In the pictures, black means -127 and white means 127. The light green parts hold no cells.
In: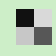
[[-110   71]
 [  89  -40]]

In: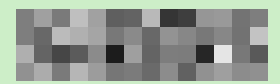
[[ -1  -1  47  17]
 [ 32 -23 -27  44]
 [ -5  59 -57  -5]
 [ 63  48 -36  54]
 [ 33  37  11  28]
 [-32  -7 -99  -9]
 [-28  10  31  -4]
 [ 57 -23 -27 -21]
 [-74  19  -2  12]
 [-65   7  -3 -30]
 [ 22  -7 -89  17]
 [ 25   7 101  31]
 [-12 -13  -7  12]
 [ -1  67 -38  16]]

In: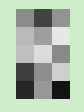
[[  11   57   64  -65  -88]
 [ -61   30   91   13   23]
 [  19  103    9   79 -108]]

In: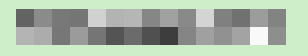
[[-28  52]
 [ 11  44]
 [ -7  -8]
 [-10  27]
 [ 81 -10]
 [ 51 -43]
 [ 54 -20]
 [  6 -47]
 [ 33 -66]
 [  9   5]
 [ 84  32]
 [  0  17]
 [-14  35]
 [ 28 121]
 [  3  14]]

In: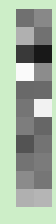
[[ -15   48  -70  122  -22  -10   -2  -44  -12   11   48]
 [   8  -14 -103   12  -21  114  -25  -12   -4   -9   53]]

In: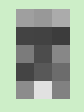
[[ 31 -60  -4 -59  12]
 [ 24 -61 -51 -39  97]
 [ 43 -67   7 -19   1]]
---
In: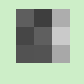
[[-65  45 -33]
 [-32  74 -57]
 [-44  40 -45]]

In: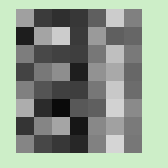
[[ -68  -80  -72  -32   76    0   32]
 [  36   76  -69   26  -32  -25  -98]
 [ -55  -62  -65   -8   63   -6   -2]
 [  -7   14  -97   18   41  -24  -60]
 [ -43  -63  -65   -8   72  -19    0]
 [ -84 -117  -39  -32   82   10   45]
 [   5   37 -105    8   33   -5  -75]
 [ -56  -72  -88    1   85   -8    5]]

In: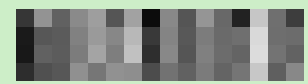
[[  19  -30   10   30  -42   34 -115    8  -42   21  -23  -93   70  -16
   -66  -73]
 [ -40  -36    1   26    7   56  -70    4  -39   -3  -21  -16   89  -17
   -19 -101]
 [ -30  -35   -3   36   -1   65  -81    8  -42    0  -19  -27   92  -12
   -29 -103]
 [ -47  -40   16   -9   17   14  -51  -13  -30   -4  -27  -10   71  -32
     8  -82]]

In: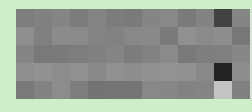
[[  1   5  -3   4  -3  -5   5   8  -5   3 -61   5  -2]
 [  0  11  10   4   2   8   9  -5  16  10  13  -8  14]
 [ -6  -5  -2   1   5  -3   2  10  -6  -1   0   7   5]
 [ 17  13  16   8  16  13  18  19  17   9 -93  13  14]
 [  2  12  -1 -11 -10 -10   8   7   2   5  67   1  -6]]

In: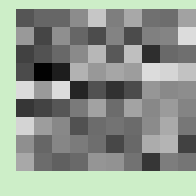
[[ -25  -25   12   70   -1   40  -15  -18   34  -42]
 [ -58   15  -25  -51    3  -52    0    4   92   25]
 [ -45  -23   10   55  -39   63  -81  -22  -16  -62]
 [-125  -98   50   24   38   29   92   85   66  -52]
 [  26   92  -91  -46  -78  -52   22    9   13   91]
 [ -60  -41   -5   34  -19   35    8   27    4  -73]
 [  29    8  -46  -19  -12  -20   11   42   -8   84]
 [ -25    6   -4  -17  -56  -23   44   52  -62   15]
 [ -19  -31  -22   21   18  -13  -73   -2  -10   40]]

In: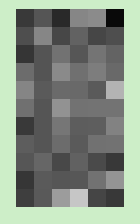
[[ -42  -86    6   11 -118  -70]
 [   6  -56  -29  -57  -49  -49]
 [ -43  -13  -41  -11  -28  -74]
 [ -43   10  -15   -2  -22  -19]
 [ -37  -21  -22  -37   51    5]
 [ -42   18  -13  -12  -12  -15]
 [ -42   -9  -34  -33    2  -70]
 [ -42  -19  -37  -14  -13  -34]
 [ -25  -55  -30  -53  -71  -41]
 [ -37  -41  -40  -13   20  -73]
 [ -38   28   70  -58  -71  -65]]

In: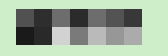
[[ -81  -18  -84  -18  -44  -71  -46]
 [ -86   82   -5   58   23   43 -101]]
